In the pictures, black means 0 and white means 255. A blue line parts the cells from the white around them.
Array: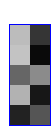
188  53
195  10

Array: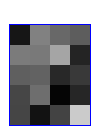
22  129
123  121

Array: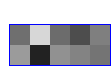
111  215
155  34

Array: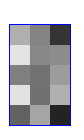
175  131
228  136

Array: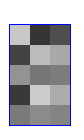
200  53
67  187

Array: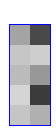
164  73
198  206
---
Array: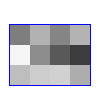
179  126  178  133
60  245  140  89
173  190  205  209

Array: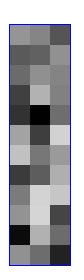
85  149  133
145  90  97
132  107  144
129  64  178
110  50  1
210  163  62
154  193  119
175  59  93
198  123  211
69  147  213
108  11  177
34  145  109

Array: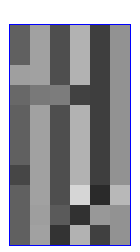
146  96  161  78  178  62
146  96  161  78  178  62
146  159  161  78  178  62
146  104  121  124  65  62
146  96  161  78  178  62
146  96  161  78  178  62
146  96  161  78  178  62
146  70  161  78  178  62
184  96  161  78  214  42
146  96  158  90  49  152
146  96  161  51  178  64

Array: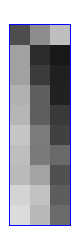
190  77  141
24  161  43
32  161  59
33  177  95
57  182  94
65  198  124
105  190  122
80  186  163
93  212  194
107  220  185

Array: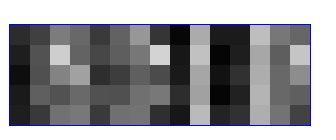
102  44  64  124  104  58  98  151  53  7  171  27  27  190  119
197  30  82  206  99  71  94  119  211  23  193  5  30  167  94
141  14  80  131  161  46  61  95  75  26  166  18  49  173  104
95  26  95  82  105  81  80  112  120  45  161  5  33  180  104
66  30  57  113  120  58  112  115  47  23  186  35  49  174  115

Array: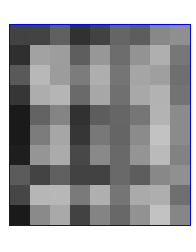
143  66  67  96  49  66  101  93  136
119  47  162  157  94  151  109  147  175
111  89  184  156  124  174  117  165  159
115  54  173  181  106  167  112  168  178
139  26  99  132  49  93  102  118  179
139  26  124  166  54  120  101  139  194
130  30  149  171  72  137  105  148  186
144  91  67  96  66  66  105  93  136
111  70  182  183  122  175  117  170  174
134  26  138  169  66  132  104  146  194

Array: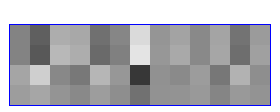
155  131  95  173  168  112  134  218  149  163  137  164  115
160  131  88  184  173  106  128  228  151  169  137  166  110
142  165  207  136  120  182  151  55  145  138  156  119  178
147  157  166  148  137  157  142  113  146  147  153  133  153
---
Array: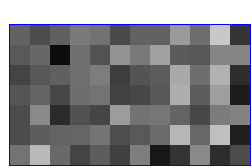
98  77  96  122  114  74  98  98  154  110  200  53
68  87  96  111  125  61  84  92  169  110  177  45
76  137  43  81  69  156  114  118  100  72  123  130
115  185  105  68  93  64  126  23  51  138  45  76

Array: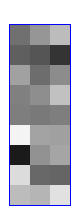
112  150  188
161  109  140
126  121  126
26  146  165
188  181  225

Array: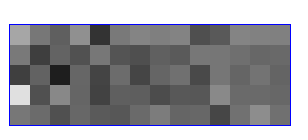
166  119  95  144  51  121  132  127  131  79  89  132  129  128
63  98  30  102  68  108  69  101  112  73  118  101  115  100
119  107  80  103  90  87  106  124  101  103  70  113  141  112

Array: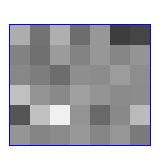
173  114  175  109  151  61  69
135  125  109  142  140  156  141
85  193  240  147  105  137  186

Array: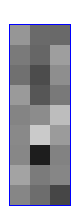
150  106  105
112  76  142
132  140  189
135  29  130
134  109  70

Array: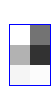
255  115
245  252

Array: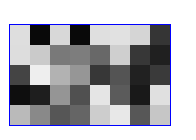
222  9  216  9  223  225  213  53
68  238  178  150  55  84  33  58
186  137  86  101  205  232  87  198

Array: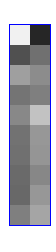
241  38
159  140
136  194
112  149
104  151

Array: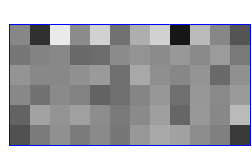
135  48  234  140  209  113  174  209  22  186  135  84
148  136  136  145  154  111  168  143  135  148  106  144
99  162  147  160  141  122  138  159  102  152  136  186
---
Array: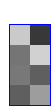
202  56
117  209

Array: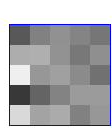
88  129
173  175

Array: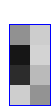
145  205
22  211

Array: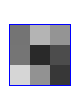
116  180
117  41

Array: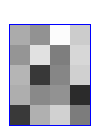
171  146
149  225

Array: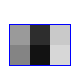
154  45
132  18

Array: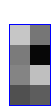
198  118
123  7

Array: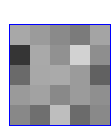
168  155
53  169

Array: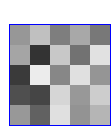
151  192
165  51
